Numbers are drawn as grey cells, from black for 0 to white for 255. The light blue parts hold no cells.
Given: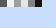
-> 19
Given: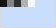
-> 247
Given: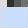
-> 112
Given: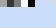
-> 2
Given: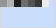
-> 236
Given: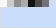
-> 116
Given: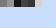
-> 212
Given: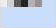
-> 147
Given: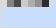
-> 44
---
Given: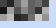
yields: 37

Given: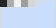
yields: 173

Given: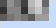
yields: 144

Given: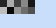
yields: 173

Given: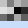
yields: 125

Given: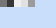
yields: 55

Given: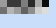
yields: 57

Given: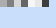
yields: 128

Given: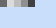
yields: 219

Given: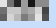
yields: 112
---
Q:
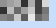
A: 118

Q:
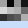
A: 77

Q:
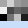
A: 115

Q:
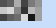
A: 96

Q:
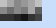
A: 51

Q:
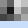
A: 83

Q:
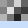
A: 115

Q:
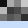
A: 87

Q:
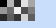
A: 94

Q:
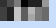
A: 33
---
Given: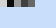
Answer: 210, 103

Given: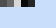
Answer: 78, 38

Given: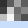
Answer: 48, 79

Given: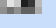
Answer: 157, 171

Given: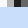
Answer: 249, 101

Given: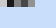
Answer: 202, 146

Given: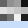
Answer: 101, 30
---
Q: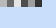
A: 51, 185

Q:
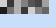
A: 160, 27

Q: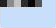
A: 85, 33

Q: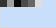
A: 222, 50

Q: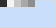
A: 142, 46

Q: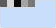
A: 120, 92
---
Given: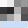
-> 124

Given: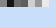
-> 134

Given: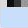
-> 218

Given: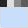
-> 37

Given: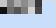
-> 16

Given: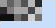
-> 15
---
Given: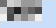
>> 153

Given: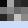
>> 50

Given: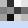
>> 253

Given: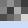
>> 103

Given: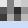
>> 217

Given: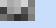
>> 211

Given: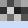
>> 138

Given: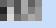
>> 97

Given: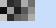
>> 172

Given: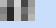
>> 69
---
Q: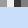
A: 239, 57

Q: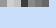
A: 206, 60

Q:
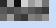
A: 211, 15

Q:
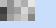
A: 229, 61

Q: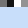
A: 255, 20

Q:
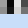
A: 228, 8
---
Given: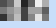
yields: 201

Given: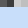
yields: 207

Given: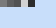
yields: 82

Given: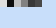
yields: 192

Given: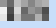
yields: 191

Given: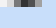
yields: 121
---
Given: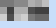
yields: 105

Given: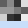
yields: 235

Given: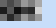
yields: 153

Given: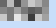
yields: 161

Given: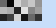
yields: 51

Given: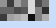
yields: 173
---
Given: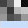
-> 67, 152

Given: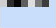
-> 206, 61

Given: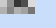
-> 203, 117

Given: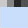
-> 202, 82

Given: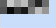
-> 95, 150

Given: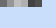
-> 108, 79

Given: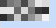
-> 73, 242

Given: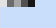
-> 226, 21
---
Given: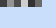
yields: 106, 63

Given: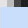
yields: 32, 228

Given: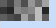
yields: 162, 94

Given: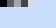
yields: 221, 7

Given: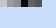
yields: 83, 197

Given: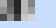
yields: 131, 77

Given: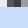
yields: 157, 237

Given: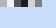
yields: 127, 181

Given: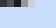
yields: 208, 52

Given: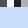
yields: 177, 81
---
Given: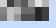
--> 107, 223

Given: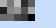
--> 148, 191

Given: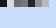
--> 121, 218

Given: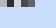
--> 214, 214

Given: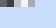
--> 196, 243

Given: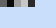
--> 159, 198

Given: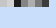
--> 132, 211
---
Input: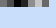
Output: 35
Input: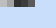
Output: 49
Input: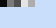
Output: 80
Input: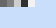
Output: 206
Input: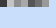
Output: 168
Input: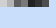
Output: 121
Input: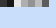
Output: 175
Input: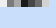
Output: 25
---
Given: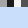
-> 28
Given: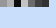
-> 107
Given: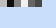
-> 241
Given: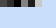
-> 130
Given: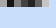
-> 36
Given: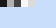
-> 67
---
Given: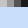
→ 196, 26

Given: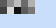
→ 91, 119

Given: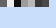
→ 100, 73

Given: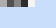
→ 174, 244

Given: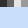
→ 48, 154

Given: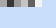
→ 168, 243

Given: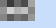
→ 118, 150

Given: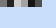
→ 120, 79

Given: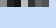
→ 143, 85
